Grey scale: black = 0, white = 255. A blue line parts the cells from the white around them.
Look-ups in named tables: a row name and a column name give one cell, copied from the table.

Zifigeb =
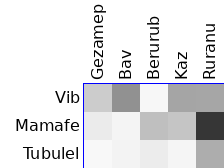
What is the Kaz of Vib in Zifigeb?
165
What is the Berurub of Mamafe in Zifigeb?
191
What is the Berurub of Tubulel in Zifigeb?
236
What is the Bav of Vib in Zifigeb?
145
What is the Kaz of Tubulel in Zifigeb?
245
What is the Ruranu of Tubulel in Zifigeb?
173
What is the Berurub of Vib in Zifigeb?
247
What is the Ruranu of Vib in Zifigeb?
166
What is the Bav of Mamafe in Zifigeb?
244
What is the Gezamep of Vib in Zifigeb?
204
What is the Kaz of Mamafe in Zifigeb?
197
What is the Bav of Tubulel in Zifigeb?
243
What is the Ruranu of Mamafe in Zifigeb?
54
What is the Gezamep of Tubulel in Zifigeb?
248
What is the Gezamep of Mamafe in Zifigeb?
235
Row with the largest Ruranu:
Tubulel

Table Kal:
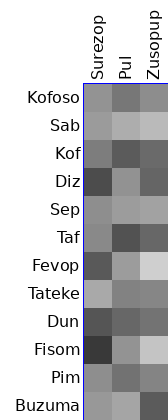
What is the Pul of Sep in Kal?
156
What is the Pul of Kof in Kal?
91
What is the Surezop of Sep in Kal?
142
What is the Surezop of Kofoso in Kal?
147
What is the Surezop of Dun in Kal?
85
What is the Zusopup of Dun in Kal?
115
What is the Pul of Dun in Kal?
103
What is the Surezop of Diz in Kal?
76
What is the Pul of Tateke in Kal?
130
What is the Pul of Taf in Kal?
82
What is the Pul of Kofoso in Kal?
119

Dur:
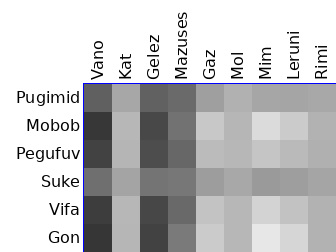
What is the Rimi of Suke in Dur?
165
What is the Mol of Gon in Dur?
183
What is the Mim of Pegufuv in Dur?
197
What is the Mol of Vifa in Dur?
183
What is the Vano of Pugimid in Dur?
96
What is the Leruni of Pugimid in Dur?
165
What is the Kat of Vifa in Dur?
183
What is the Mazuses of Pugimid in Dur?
106
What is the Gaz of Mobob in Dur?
200
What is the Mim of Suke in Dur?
154
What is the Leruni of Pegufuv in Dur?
186
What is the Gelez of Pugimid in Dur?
97

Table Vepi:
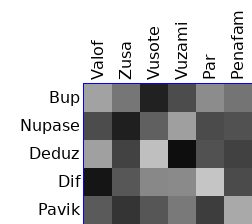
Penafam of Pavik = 169
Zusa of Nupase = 31
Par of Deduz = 81
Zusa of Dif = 87
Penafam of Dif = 75
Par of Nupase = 75
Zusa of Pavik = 52
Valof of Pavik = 90
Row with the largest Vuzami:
Nupase

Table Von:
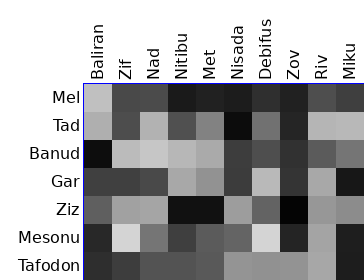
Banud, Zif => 187
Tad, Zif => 77
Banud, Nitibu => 183
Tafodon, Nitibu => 83
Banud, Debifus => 78
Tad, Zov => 37
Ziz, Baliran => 95
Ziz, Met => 17
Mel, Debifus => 47
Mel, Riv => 78
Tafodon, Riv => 167
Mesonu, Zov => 36
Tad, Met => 130
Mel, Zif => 73
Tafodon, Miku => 29
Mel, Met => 33
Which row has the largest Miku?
Tad

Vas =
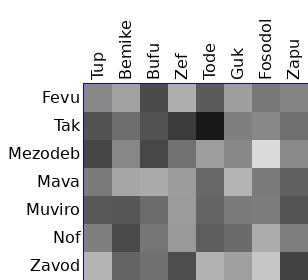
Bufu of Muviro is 108
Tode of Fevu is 91
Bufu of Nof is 118
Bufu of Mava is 170
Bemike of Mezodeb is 135
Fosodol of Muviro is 125
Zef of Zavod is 78
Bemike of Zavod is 100
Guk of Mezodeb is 136
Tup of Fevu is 135
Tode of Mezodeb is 158
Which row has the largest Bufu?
Mava

